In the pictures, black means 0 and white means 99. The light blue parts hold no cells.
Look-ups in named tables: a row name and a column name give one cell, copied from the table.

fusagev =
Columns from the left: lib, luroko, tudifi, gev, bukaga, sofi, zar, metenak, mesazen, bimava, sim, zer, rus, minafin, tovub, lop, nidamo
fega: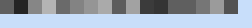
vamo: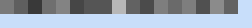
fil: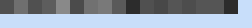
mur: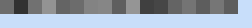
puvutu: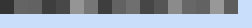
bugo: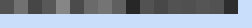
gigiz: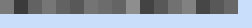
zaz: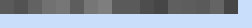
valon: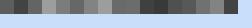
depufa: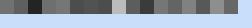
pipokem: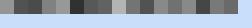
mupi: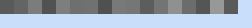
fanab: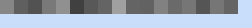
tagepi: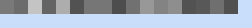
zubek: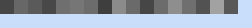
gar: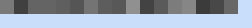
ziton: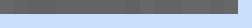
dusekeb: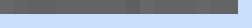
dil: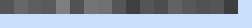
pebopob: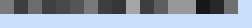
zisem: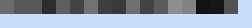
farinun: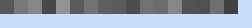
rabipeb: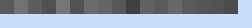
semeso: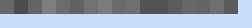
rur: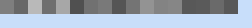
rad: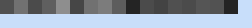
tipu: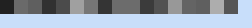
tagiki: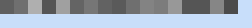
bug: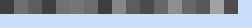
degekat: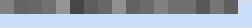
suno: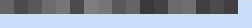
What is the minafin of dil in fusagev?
34
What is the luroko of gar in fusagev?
25
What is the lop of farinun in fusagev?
43
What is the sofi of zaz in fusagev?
36
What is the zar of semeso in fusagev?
44
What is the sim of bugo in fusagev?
32
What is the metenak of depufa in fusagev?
30
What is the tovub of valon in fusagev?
44
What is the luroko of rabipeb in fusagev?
44
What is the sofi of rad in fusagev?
27
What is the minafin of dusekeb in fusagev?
39
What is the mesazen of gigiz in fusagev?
39
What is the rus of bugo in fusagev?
32
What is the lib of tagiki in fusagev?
37
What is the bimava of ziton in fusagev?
38
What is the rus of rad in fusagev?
31
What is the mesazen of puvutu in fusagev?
38
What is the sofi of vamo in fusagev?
27
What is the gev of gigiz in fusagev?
46
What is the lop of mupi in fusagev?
59
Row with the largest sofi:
tipu

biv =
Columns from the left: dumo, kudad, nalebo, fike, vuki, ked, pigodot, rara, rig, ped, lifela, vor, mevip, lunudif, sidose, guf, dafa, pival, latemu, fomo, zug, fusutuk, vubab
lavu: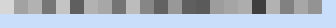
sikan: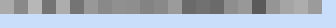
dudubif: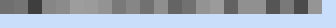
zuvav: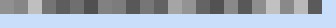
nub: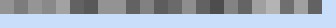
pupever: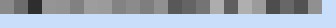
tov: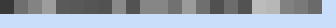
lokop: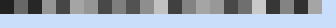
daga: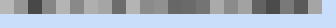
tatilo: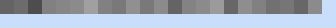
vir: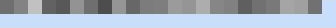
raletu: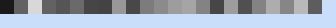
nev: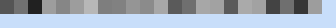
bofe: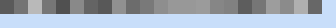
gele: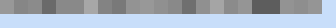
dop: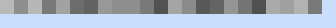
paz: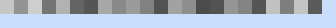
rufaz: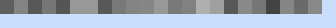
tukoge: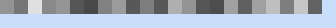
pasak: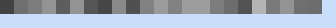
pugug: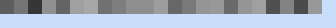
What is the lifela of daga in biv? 54
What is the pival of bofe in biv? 36
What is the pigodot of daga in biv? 68
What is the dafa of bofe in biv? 50
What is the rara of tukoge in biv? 50
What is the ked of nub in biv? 38
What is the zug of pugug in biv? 51
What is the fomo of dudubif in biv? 33
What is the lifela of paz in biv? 50
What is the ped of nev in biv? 58
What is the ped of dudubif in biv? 52
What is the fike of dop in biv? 47
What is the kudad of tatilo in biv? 42
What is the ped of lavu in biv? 73
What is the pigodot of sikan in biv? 59
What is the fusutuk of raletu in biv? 72
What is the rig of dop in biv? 55

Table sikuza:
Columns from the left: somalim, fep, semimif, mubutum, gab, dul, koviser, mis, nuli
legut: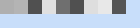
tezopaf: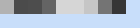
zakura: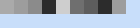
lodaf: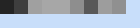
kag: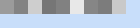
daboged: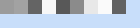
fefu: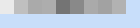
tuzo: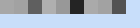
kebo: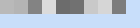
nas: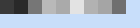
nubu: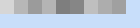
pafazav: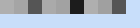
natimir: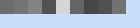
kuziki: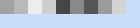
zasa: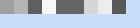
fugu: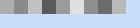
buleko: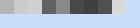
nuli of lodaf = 56
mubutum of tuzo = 68
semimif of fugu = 75
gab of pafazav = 63
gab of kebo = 42
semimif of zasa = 37
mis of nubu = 67
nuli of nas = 43
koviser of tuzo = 66
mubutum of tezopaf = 39
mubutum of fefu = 67
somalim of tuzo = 65
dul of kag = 90
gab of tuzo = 59
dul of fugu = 87
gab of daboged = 34
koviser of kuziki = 33
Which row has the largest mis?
daboged

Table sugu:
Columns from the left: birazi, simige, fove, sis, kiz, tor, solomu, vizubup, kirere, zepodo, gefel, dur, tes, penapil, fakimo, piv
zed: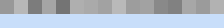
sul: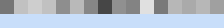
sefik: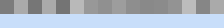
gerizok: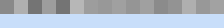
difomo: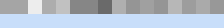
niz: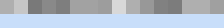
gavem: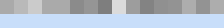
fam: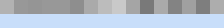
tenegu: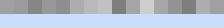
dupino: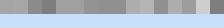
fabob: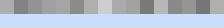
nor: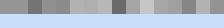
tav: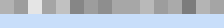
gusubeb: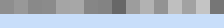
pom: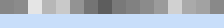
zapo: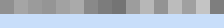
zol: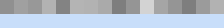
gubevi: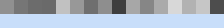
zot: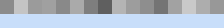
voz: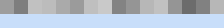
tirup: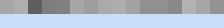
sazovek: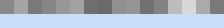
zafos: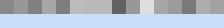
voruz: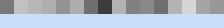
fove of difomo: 92
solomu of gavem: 58
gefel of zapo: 71
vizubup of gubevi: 55
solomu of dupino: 57
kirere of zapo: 45
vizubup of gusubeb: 51
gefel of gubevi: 52
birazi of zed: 59
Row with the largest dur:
voz

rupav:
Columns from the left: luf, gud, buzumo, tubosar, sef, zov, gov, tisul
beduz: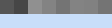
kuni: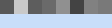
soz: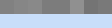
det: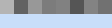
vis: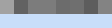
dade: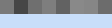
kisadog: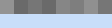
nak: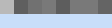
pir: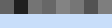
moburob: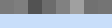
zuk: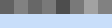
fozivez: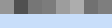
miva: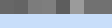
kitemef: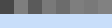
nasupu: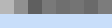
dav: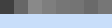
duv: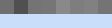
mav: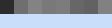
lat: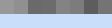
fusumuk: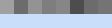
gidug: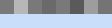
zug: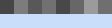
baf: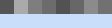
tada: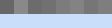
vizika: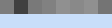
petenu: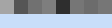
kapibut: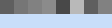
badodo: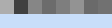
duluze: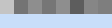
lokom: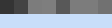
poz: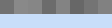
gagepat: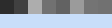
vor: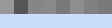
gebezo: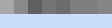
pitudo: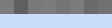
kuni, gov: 50
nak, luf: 72
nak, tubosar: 47
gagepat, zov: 60
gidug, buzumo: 47
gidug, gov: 61
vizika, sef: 56
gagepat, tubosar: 44
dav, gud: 40
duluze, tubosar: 46
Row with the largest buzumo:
gagepat

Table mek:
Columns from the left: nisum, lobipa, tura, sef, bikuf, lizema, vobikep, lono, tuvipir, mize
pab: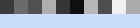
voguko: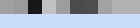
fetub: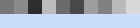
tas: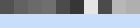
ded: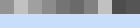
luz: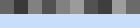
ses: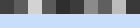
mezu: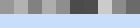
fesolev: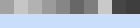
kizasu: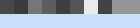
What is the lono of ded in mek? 75
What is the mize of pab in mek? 66
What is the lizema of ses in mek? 23
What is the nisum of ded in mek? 57
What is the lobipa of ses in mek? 36
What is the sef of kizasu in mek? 36
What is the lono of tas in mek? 29
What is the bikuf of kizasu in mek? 24

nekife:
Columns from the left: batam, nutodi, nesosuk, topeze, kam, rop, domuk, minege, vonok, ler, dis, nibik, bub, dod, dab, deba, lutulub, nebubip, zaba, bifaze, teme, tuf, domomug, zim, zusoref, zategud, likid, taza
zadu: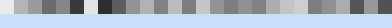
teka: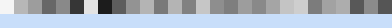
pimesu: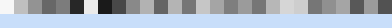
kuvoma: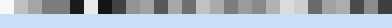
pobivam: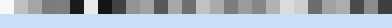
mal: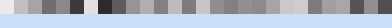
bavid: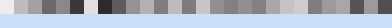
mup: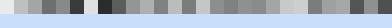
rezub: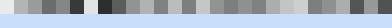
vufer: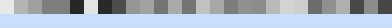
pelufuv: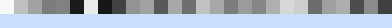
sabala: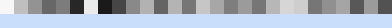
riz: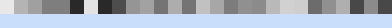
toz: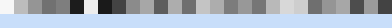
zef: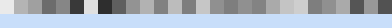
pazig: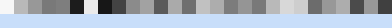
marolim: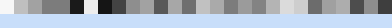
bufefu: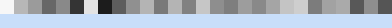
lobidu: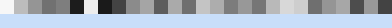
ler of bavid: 57
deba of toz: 67
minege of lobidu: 10
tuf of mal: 80
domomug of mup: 48
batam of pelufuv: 96
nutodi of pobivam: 74

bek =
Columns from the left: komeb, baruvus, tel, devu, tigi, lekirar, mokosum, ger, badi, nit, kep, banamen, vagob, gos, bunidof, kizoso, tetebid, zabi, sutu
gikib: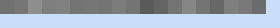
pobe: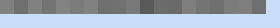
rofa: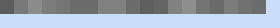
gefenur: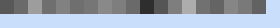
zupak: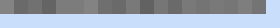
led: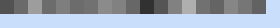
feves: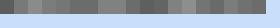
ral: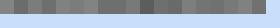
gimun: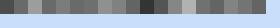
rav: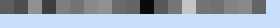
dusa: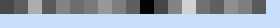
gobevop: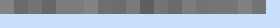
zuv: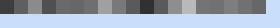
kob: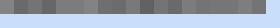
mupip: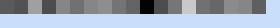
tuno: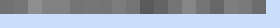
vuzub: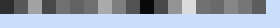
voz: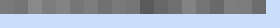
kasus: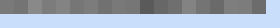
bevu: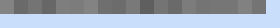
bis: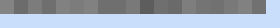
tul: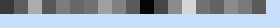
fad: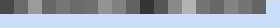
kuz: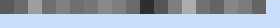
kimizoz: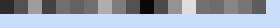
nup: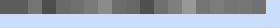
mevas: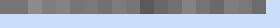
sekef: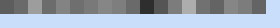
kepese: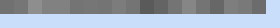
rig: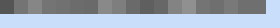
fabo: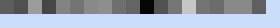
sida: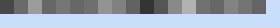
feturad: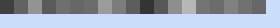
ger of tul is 62
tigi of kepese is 50
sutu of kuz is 39
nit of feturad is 36
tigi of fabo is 51
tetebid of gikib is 49
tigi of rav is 49
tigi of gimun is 48
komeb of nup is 36
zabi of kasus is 48
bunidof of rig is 45
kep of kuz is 18
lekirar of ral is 48
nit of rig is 41
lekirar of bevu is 48

